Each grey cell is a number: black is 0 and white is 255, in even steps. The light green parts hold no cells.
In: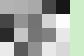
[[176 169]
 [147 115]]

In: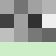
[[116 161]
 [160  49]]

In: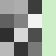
[[173  60]
 [130 243]]

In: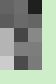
[[109  31]
 [106 101]]

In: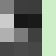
[[61 60]
 [23 26]]

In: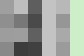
[[190  94]
 [120  74]]

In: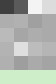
[[ 90 244]
 [177 160]]
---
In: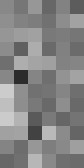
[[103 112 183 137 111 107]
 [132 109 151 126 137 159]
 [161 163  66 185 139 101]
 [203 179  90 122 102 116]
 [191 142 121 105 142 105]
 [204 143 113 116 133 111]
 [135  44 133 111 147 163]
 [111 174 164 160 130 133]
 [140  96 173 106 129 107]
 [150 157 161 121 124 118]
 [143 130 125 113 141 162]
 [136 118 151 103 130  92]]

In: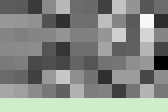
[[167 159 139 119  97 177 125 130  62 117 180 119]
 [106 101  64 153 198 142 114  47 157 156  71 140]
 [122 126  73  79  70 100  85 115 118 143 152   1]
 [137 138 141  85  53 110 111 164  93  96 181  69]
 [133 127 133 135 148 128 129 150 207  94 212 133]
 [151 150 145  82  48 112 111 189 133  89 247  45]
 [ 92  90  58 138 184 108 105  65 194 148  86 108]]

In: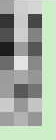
[[158 178 149]
 [203 151 196]
 [158  88 116]
 [156 169 150]
 [107 227 136]
 [ 28 156  86]
 [ 79 206 131]
 [ 51 202  71]
 [161 206 213]]

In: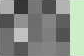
[[113  88 129 132 122]
 [112 193 111 126  82]
 [ 79 145 109 132  95]
 [173  54 118  78 179]]

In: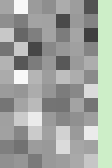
[[144 150 122 153 157 169 198]
 [127 114 156 153 219 166 161]
 [161 134 203 161 210 154 235]
 [160 203 235 154 134 144 158]
 [117 164 186 116 115 163 116]
 [155 150 172 149 124 136 219]
 [171 249 181 157 190 173 138]
 [179  87 124 151  88 154 173]
 [116 200  70 136 152 160 132]
 [200 102 127 163 124 165  63]
 [142 125 163 162  74 153 131]
 [165 248 155 142 172 157  82]]

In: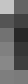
[[126 123]
 [136  62]
 [128  54]
 [114  39]
 [ 84  65]
 [197 100]]

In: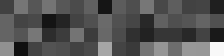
[[145  16  67  83  79  66  74 166  68  58 116 149 109 152 151 248]
 [100  85 119  45  60 116  60 104  76  48  34  54  54  40  67  25]
 [100  68  73  20  36  67  80 106  81  70  40  97  79  85 100  80]
 [ 65 118  86 116  87  75  96  21  92  78 119  72  94  66  68  31]]

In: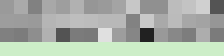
[[128 124 142 177  83 123 121 224 157 134  33 153 136 125 173 123]
 [157 156 154 181 185 190 188 184 184 130 201 169 187 167 163 150]
 [154 170 129 168 158 177 150 154 164 199 144 144 188 195 208  84]]
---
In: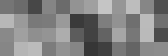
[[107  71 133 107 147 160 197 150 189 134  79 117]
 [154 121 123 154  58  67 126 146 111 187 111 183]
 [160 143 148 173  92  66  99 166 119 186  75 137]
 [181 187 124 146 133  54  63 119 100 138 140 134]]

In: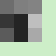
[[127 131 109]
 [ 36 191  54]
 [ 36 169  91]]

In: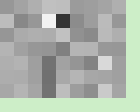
[[163 175 192 190 155 158 164 175 151]
 [136 151 242  52 140 157 187 151 188]
 [171 175 173 193 145 138 186 175 150]
 [161 151 149 128 181 180 152 151 180]
 [179 159 114 162 149 131 217 159 175]
 [172 160 112 168 181 167 165 160 173]
 [180 165 114 189 157 142 202 165 167]]

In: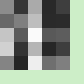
[[ 53 170  41  62 140]
 [127 190  42  43 104]
 [ 91 250  89  93 197]
 [ 51 181  39  62 209]
 [ 37 238 111 127 132]]

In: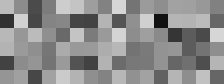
[[140  75 124 205 196 158 130 214 116 155 142 162 160 152 129 188]
 [209  71 132 135  69  67 180  84 144 208  17 181 179 187 102  49]
 [151 187 143 105 196 123 154 212 141 159 138  53  92  74 214 184]
 [154 143 118 171 153 154 173 183 115 122 147 150  92 115 142 179]
 [140 149 116 154  83  66 179 107 120 121 147 102 112  78 181  66]
 [160  71 162 203 179 143 131 183 145 162  98 181 142 193 102 149]]

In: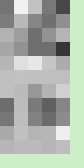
[[241 193 120  71 116]
 [185 133 112 143 124]
 [158 111 146 180 178]
 [146 111 111  53 166]
 [223 231 198 172 181]
 [193 192 191 191 191]
 [187 152 179 208 192]
 [188 122  96 133 109]
 [189 129 107 140 118]
 [192 181 183 238 170]
 [187 187 182 189 182]]

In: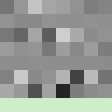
[[150 195 165 160 146 126 132 116]
 [138 137 146 143 143 145 143 146]
 [101 165  93 206 170 140 146 120]
 [145 149 120 157 137 157 125 156]
 [141 143 142 142 141 141 140 142]
 [201 137 147 179  67 186 115 129]
 [153  81 162  37 125 139 145 168]]
